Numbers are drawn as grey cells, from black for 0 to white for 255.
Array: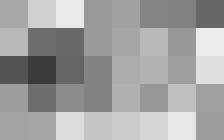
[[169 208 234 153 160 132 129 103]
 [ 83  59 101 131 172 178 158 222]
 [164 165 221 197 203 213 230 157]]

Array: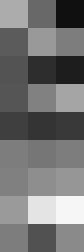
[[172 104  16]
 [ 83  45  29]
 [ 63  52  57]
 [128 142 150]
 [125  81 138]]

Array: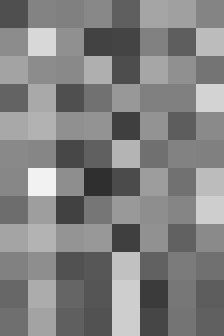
[[ 79 131 128 136  95 165 160 132]
 [163 140 137 175  77 166 144 116]
 [168 178 144 147  63 147  93 138]
 [135 242 142  47  75 157 113 188]
 [164 179 148 152  63 145  97 138]
 [103 172 101  85 206  59 119  93]]

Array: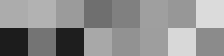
[[172 178 155 111 128 159 151 219]]

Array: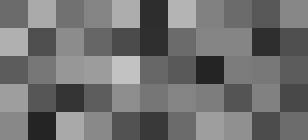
[[107 170 113 132 173  45 180 129 107  87 135]
 [ 92 119 151 156 194 103  89  36 123 120  92]
 [136  36 169 137  82  57 107 158 144  76 108]]

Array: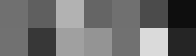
[[112  95 178 101 112  75  14]]

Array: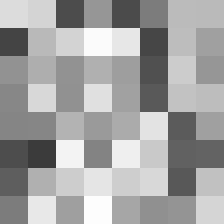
[[220 212  76 150  75 124 187 186]
 [146 174 146 176 158  80 204 150]
 [133 134 179 154 171 227  91 160]
 [ 94 176 205 229 206 216  88 193]]
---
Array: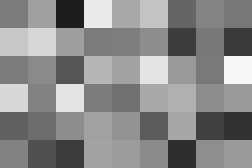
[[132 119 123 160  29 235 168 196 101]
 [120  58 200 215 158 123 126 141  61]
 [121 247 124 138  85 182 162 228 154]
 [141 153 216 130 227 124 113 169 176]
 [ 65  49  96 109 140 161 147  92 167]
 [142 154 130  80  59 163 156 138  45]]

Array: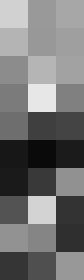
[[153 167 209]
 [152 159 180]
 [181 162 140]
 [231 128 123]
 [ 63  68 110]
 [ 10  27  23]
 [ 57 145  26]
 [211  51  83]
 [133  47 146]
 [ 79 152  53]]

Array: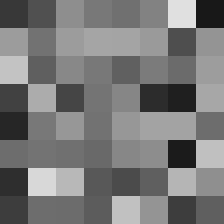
[[224  24  56  80 142 120 112 130]
 [ 78 148 156 114 156 165 164 154]
 [107 157 195  95 136 120  96 123]
 [ 31 167  65 172  69 116 134  44]
 [163 109  38 120 151 114 151 163]
 [ 27 192 109 115 112 105 135 141]
 [181 143  46 216 184  88  75  95]
 [ 61  95  61 109 108  92 193 148]]

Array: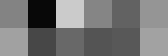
[[ 98 149 131   8 203 133]
 [ 88 162 161  71 104  84]]

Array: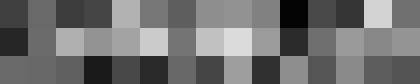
[[210 112  64 105  60  69 178 119  94 142 146 129   4  73  53]
 [135 148  38 107 175 147 163 203 116 193 219 155  43 111 154]
 [ 93  84 105 104  95  26  72  42 104  69 158  48 142  85 138]]

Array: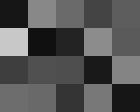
[[ 68  93  22 136 106]
 [140  90 200  16  35]
 [ 25 132  62  80  78]
 [120  22 109 105  52]]
